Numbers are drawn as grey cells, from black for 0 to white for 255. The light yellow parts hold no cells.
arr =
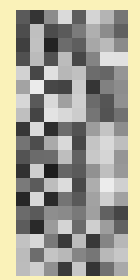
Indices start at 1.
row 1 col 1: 90
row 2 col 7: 140
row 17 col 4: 57
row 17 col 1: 194
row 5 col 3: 224
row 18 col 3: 196
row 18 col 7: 184
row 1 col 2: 52
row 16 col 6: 207
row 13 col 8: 208
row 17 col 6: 56
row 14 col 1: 39
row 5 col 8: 149
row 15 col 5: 121
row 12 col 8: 152
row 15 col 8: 69
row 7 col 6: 107
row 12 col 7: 191
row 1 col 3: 140
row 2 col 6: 175
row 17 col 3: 122
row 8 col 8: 113
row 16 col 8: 97
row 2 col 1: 77
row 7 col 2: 89
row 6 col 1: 163
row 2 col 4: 90
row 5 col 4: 183
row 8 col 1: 191
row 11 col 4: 190
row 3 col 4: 108
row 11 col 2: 107
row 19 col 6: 53
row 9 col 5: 82
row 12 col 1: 49
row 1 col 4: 218

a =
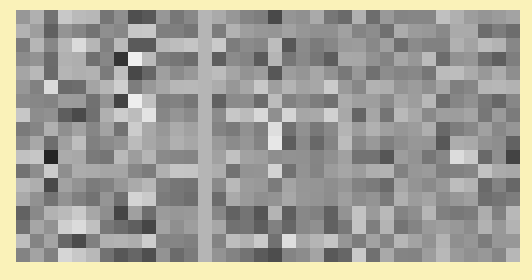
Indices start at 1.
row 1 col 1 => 151
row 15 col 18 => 85
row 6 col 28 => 148
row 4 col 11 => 124
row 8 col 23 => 209
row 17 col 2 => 132
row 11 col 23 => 144
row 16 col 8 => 108
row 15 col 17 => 116
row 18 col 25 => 201
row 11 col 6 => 122
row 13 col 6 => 123
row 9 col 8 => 114
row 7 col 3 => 131
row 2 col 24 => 161
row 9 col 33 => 136
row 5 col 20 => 157
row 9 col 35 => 136
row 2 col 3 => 96
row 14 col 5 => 128
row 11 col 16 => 193
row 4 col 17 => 132
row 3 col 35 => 179
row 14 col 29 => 156
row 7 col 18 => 107
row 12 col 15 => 173
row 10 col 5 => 190
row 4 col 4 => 177
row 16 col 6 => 192
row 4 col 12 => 118
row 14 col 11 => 123
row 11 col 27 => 86
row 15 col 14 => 181
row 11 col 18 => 158
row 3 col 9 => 90
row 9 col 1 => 122
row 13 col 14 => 181
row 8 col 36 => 123
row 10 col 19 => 231

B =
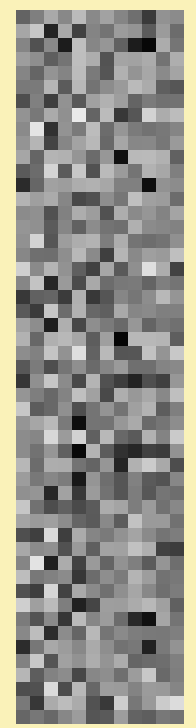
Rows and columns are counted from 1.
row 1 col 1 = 99
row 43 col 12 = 96
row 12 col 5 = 199
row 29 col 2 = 92
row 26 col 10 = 111
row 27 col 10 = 79
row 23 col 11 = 121
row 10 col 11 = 119
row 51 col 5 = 156
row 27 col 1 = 54
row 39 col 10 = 175
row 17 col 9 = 116
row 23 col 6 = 142
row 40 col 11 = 149
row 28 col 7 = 73
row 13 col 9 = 128
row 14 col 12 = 108
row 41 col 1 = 189
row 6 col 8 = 154
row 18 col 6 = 138
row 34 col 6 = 149
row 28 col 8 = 174
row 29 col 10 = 179
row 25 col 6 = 98
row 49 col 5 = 184
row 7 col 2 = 128
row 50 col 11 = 203
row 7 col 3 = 62
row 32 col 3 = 150
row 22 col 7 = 95
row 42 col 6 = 138
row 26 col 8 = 154
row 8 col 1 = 147
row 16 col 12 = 130
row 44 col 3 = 138
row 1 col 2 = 127
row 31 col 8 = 104
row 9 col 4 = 147

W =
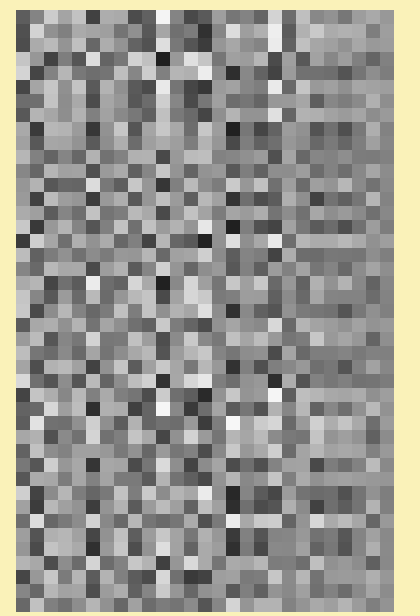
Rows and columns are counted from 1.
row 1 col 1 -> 93
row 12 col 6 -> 80
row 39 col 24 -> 83
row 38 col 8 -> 192
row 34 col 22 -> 145
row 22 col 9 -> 125
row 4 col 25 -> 128
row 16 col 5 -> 132
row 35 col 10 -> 201
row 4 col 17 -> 156
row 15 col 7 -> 116
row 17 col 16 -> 222
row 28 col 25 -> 172
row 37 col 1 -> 110
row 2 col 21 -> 177
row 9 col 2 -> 58
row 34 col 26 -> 152
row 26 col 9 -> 92
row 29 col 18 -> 83
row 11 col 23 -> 130
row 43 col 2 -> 193
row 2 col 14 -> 49
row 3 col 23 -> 160
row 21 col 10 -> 196
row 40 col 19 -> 124
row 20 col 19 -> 105
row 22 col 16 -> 49
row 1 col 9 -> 76
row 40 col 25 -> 141
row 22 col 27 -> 128
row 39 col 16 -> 48
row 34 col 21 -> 171
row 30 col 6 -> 207
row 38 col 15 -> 151
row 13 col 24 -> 183
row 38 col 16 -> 58
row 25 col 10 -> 184
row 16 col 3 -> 152
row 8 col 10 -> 95
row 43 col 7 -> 145

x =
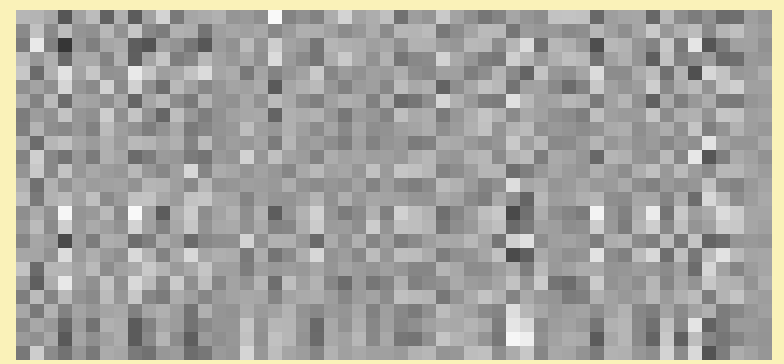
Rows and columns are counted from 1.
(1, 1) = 182
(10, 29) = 123
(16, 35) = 191
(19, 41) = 173
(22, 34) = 139
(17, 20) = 176
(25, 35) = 142
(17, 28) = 124
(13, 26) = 131
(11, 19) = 192
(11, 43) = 181
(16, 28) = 192
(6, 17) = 160
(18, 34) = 166
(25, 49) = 217
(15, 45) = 173
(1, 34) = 118
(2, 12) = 177
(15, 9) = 249
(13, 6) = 156
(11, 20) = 162
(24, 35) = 119
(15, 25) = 139
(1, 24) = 211
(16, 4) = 207
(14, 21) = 158
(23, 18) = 147
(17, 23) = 171
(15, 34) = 190
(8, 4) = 195
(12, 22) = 185
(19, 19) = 152
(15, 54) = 165
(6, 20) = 166
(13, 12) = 159
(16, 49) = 148
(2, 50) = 137
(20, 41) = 135
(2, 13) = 173
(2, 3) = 138
